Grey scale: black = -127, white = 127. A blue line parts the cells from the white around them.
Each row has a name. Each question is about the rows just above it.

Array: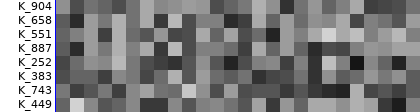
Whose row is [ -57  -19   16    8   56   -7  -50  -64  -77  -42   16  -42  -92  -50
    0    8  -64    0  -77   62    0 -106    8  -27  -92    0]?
K_252
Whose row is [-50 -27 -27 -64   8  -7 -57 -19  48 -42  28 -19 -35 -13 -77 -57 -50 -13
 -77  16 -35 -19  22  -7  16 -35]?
K_383
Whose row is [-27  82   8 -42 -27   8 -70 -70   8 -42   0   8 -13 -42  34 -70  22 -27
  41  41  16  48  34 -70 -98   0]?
K_449
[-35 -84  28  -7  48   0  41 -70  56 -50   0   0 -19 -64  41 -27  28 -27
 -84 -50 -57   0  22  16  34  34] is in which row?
K_887

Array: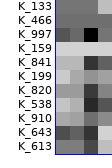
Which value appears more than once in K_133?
[-10]
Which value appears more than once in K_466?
[-16]
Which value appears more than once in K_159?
[82]
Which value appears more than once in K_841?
[56]
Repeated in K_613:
[-2]

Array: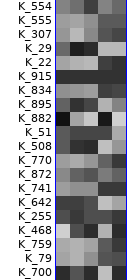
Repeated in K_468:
[-83]
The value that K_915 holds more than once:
[-77]
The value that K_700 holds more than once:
[-83]
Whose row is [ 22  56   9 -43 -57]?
K_307
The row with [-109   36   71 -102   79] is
K_882
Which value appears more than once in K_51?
[-57]
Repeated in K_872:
[-29]

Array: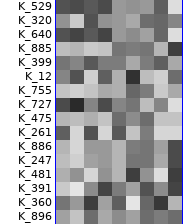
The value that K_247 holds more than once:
[-10]
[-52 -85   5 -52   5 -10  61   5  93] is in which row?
K_727
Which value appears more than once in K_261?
[86]
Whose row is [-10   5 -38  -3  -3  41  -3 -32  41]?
K_399
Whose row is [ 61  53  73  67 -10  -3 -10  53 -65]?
K_885
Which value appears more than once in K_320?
[18]

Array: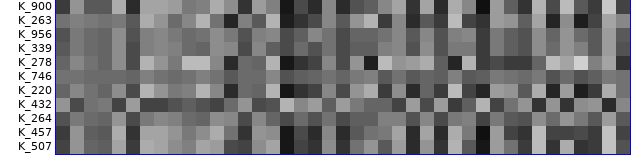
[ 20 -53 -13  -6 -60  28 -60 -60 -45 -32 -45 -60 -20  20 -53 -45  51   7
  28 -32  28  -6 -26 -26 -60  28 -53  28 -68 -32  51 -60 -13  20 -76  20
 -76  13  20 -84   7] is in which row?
K_432
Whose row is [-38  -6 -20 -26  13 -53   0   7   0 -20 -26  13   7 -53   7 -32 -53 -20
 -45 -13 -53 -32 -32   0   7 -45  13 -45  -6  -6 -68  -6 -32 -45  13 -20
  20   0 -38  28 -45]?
K_339
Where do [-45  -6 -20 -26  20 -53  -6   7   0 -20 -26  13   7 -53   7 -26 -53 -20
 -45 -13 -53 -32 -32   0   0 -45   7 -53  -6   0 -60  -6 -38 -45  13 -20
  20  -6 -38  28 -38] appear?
K_264
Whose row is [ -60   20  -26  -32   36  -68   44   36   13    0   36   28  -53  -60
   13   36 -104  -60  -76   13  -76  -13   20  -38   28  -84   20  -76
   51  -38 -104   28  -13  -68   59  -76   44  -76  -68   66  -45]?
K_507

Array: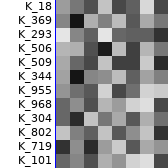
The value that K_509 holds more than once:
[-63]
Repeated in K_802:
[67]
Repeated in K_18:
[-55]
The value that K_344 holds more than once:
[34]
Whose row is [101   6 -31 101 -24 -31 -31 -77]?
K_293
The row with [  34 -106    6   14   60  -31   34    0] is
K_344

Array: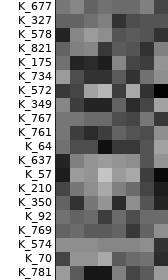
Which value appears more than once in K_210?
[-58]
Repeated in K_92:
[-20]
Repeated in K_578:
[-43]
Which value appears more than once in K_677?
[-20]
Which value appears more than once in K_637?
[20]
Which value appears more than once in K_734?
[-77]

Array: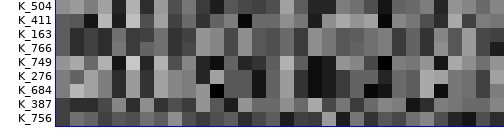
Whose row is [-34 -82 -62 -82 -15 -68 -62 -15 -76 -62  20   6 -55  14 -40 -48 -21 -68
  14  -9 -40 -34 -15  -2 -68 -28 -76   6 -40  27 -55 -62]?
K_163
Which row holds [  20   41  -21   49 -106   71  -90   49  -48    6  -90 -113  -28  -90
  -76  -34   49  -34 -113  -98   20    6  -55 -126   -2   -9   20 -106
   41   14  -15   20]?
K_749
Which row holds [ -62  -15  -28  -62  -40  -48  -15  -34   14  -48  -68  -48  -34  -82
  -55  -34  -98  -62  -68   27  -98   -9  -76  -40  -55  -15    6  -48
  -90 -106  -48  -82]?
K_756
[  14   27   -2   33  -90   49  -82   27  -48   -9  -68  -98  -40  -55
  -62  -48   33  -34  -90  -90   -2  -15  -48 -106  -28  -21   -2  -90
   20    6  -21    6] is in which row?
K_504
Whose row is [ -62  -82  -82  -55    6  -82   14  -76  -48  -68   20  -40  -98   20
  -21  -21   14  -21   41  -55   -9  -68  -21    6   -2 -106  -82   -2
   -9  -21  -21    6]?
K_387

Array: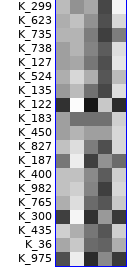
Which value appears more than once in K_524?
[46]
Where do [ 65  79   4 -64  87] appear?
K_982
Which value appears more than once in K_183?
[-14]
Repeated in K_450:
[31]

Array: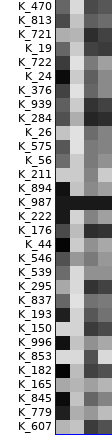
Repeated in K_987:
[-102]
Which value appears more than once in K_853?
[89]
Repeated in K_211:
[75]
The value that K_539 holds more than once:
[17]
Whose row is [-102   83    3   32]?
K_222
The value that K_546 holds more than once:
[24]

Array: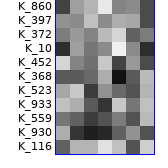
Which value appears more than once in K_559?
[-45]
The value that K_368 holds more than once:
[-37]
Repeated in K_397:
[11]

